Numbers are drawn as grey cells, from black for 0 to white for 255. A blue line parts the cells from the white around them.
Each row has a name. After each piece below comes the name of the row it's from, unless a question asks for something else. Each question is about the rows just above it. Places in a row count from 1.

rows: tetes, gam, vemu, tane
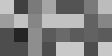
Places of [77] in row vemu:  1
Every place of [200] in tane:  5 6 8
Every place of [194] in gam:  2 4 5 6
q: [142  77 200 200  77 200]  tane
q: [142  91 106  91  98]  vemu
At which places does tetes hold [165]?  4
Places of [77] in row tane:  1 2 4 7

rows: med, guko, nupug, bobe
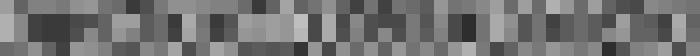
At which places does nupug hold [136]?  2 7 28 37 44
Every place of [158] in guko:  9 10 18 20 45
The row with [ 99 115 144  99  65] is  med

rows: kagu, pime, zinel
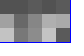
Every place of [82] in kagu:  1 2 4
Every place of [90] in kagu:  3 5
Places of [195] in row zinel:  1 4
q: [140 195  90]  zinel

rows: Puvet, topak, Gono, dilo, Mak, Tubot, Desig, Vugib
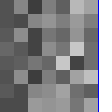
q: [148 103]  Gono
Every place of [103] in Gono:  5 7
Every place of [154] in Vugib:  3 5
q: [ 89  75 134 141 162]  Desig
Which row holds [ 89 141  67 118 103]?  Gono
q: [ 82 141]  Tubot

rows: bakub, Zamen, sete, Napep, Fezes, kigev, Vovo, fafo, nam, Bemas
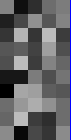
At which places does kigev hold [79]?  4
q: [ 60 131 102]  Fezes
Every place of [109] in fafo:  1 5
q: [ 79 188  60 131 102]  Fezes

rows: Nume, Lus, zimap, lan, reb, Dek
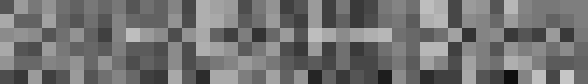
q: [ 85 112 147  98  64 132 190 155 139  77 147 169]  zimap
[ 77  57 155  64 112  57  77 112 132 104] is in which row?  lan
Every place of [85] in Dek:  5 7 26 35
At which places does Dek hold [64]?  4 11 32 33 36
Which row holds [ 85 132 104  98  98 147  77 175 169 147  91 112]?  Lus
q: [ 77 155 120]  lan
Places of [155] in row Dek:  3 6

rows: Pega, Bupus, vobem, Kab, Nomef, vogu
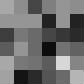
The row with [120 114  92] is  Nomef
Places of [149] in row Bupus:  1 2 3 5
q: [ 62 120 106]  vobem
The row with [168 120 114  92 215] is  Nomef

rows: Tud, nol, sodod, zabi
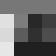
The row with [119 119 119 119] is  Tud
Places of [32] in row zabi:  2 3 4
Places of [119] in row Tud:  1 2 3 4
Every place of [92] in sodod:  2
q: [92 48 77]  sodod
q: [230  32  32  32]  zabi

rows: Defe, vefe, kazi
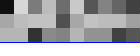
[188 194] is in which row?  vefe
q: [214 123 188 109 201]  Defe
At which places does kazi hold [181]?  1 2 6
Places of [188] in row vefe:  2 8 9
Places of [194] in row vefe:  3 4 7

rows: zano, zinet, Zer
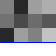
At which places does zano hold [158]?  3
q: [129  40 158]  zano

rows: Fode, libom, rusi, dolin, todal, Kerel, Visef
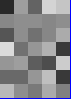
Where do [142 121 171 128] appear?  Visef
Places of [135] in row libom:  1 4
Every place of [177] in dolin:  4
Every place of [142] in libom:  2 3 5
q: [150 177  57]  dolin

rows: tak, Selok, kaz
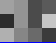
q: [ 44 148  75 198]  Selok
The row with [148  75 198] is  Selok
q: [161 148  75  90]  tak
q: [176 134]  kaz

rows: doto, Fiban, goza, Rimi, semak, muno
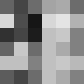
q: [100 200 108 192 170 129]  Rimi
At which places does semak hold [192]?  1 2 4
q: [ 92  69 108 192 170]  muno
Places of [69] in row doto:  2
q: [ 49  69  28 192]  goza
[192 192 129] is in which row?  semak

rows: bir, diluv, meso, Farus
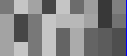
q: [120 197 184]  diluv
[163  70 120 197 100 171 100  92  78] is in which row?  meso
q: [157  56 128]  bir

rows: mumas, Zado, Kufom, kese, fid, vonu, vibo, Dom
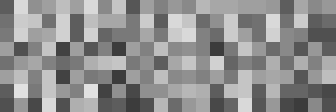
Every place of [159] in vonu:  1 6 10 16 19 21
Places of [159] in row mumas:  4 6 11 18 19

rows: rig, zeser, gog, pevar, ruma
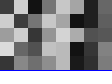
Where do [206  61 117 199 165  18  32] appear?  zeser
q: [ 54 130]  pevar
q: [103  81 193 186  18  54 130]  pevar

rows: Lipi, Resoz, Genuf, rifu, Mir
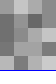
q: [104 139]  Resoz
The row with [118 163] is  rifu
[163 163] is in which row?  rifu
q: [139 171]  Genuf
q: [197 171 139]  Lipi
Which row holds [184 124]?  Mir
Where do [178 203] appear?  Mir

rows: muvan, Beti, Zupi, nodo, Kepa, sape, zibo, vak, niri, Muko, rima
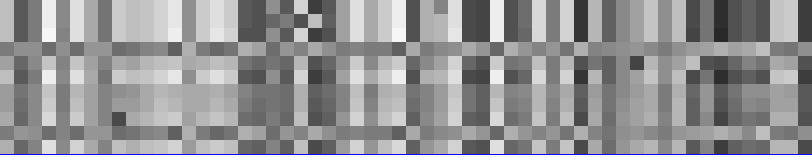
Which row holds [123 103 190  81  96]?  niri
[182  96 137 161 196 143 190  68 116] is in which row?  Zupi
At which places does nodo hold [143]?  2 3 5 24 33 45 49 58
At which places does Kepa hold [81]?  23 35 42 51 58
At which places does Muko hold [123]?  1 15 25 27 28 31 48 56

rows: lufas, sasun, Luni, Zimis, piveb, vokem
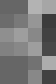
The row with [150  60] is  sasun
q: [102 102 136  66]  vokem

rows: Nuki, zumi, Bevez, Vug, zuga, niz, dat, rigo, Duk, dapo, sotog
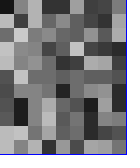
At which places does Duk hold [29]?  2
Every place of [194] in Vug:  1 6
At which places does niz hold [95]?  5 7 8
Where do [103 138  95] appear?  zumi
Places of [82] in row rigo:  1 6
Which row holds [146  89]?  Bevez

